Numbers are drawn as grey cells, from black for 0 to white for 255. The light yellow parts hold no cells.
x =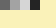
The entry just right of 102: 163
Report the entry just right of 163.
214

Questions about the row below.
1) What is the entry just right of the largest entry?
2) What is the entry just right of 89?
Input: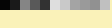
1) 201
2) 50

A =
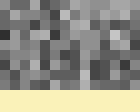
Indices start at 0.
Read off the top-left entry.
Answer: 144
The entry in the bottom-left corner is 123
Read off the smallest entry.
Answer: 47
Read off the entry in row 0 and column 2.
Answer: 104
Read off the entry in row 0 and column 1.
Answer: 104
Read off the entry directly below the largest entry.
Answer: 154
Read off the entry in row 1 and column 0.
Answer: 104
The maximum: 197
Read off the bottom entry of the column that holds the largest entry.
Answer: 104
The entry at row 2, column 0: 104
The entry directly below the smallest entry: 144
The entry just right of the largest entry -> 133
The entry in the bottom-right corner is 144
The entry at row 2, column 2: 114
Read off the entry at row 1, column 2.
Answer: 133

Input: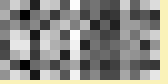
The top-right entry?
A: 220
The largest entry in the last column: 230
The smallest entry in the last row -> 22
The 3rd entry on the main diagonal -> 98
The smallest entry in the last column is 44
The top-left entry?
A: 146
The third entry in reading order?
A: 166
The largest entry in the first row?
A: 252
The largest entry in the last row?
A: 241
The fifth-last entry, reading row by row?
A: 74

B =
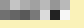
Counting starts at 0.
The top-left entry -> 150
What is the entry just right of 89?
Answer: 121
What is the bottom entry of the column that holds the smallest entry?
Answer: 34
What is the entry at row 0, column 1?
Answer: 196

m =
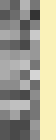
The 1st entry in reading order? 129
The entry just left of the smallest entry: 152
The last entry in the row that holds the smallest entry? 51
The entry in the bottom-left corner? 85
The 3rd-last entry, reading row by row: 73
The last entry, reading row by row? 140
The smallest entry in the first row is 96
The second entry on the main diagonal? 108
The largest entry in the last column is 213
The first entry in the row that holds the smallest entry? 85
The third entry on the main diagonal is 73
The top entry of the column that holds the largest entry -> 118
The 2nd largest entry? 201

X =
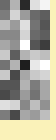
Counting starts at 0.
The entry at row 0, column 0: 106
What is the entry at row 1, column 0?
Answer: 124
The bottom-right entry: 190
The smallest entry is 30
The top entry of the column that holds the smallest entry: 41
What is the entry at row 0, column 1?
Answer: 179
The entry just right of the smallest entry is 232
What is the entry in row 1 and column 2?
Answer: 155
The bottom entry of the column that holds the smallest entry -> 167
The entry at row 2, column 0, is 190
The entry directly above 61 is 94
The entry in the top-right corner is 244

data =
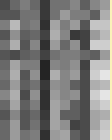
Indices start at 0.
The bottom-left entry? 104
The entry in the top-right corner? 155
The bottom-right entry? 206
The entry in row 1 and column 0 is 85
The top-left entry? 75
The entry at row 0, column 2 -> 125
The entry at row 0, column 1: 104
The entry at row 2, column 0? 125
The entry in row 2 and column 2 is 114
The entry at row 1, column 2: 114

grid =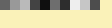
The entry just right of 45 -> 238
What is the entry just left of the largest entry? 45

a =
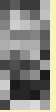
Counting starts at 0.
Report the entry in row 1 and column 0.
111
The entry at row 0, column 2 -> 58
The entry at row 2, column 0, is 131
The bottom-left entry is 67
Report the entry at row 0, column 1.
89
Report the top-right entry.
184
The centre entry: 142
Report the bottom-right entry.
163
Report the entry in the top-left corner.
67
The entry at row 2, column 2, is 193
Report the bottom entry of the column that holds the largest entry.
216
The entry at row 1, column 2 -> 142

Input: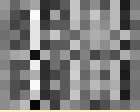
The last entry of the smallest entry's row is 130
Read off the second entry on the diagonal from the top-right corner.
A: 46
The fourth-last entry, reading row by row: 79
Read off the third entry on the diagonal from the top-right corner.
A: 185
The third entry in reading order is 141
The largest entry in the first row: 197
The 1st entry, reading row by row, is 153
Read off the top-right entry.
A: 120
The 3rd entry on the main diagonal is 90
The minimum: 8
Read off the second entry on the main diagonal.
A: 79
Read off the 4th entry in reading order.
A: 165
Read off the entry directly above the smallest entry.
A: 197
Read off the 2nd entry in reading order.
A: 102
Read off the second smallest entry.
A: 17
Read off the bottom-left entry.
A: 141
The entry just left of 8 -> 185
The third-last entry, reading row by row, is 120

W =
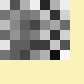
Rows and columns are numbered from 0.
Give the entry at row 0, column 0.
227
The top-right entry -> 238
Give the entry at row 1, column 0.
115
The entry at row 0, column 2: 177
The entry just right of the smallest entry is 248
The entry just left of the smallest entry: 177
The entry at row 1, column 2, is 115
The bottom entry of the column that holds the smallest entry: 16
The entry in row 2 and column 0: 189
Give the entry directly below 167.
48
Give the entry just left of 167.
136
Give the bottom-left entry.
115
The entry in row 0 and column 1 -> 82

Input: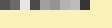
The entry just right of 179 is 188
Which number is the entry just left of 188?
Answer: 179
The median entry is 148

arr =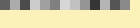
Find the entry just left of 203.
75
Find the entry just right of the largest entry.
193
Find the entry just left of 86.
181
